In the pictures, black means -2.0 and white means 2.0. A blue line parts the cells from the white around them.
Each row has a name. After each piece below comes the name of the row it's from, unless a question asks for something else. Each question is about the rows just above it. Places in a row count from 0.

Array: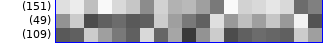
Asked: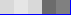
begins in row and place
(151), 14
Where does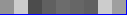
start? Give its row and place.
(109), 10
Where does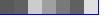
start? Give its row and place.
(49), 5
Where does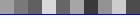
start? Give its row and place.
(109), 3
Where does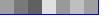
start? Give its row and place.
(49), 8
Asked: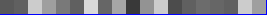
(109)

